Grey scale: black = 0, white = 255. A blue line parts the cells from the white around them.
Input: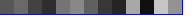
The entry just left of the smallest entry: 168
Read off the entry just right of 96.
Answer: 55
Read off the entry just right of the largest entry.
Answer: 147

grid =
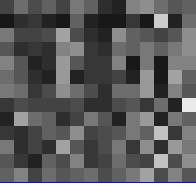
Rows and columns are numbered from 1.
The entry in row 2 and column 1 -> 24
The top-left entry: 67
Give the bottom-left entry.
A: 97
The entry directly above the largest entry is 86
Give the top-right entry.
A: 97
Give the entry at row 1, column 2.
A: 109
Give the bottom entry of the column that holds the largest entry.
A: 86
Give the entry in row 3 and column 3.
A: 67
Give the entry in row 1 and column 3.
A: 76
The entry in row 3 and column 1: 120
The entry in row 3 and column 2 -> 67
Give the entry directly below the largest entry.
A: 97
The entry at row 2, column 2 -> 46

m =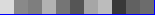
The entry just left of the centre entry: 117
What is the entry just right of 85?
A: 166

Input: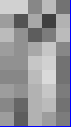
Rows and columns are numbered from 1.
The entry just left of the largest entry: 187
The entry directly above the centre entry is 168
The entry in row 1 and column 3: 135
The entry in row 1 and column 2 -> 209
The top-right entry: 114
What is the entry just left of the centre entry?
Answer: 145
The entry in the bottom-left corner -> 157
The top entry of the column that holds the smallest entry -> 187
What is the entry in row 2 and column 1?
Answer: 157
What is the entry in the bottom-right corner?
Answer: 124
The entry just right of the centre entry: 209
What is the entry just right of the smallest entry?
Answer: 178
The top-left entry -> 209

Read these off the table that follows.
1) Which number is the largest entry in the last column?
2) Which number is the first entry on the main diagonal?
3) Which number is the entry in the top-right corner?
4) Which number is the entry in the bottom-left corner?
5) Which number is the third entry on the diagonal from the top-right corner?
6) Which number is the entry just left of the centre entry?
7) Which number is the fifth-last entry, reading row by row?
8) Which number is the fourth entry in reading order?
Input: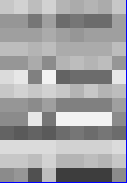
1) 231
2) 199
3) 199
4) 139
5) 159
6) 210
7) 61
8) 210

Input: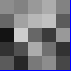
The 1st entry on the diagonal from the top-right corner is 130
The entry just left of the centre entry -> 205
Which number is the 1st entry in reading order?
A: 141
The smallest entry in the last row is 39
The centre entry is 103
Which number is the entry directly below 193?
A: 59

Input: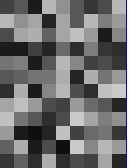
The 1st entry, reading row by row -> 65
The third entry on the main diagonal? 174
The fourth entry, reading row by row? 183
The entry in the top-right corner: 183
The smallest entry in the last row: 36
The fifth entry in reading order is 144
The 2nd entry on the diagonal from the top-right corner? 125
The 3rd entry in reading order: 27
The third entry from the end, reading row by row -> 65
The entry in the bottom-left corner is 54
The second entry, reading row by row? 87
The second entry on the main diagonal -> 144
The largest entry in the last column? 202
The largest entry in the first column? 192

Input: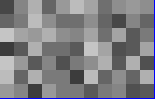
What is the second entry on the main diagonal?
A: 122
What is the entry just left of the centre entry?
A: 111
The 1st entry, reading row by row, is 71
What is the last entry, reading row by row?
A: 89
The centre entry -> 89
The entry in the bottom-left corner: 153
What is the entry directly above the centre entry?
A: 133
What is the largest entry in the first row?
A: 188
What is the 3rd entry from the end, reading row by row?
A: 133
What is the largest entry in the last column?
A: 176
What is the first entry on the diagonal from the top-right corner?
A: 142
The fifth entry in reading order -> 153

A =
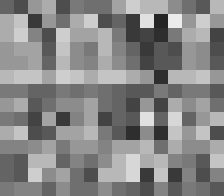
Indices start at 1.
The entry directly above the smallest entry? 184
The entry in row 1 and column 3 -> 151
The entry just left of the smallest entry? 225
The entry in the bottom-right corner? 88
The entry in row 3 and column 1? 172
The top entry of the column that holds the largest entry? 140
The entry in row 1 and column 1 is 100
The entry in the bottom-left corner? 121
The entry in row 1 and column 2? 77
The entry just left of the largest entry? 37
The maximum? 235
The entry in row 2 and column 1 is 172
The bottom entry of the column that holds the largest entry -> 88
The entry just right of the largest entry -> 151
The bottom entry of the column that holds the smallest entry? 131
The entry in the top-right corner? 184

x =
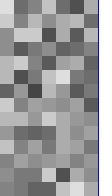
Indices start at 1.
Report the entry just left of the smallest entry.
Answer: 152
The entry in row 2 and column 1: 203
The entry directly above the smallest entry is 121
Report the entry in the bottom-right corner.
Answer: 172
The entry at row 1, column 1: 222
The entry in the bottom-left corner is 131
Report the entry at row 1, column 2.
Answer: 109
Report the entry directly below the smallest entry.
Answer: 161
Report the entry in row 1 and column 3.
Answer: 131
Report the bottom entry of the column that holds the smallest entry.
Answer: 99
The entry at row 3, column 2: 203
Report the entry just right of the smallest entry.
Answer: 184
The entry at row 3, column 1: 142
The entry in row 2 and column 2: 131

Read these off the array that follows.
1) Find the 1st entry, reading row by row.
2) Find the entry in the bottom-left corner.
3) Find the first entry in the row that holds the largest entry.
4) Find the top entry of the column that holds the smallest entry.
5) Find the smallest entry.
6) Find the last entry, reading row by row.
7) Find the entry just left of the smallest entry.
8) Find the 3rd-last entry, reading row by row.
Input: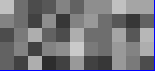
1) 193
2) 98
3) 98
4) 87
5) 45
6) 76
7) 174
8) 153

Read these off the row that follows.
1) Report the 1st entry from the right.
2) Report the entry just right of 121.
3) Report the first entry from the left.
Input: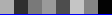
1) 3
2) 154
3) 175
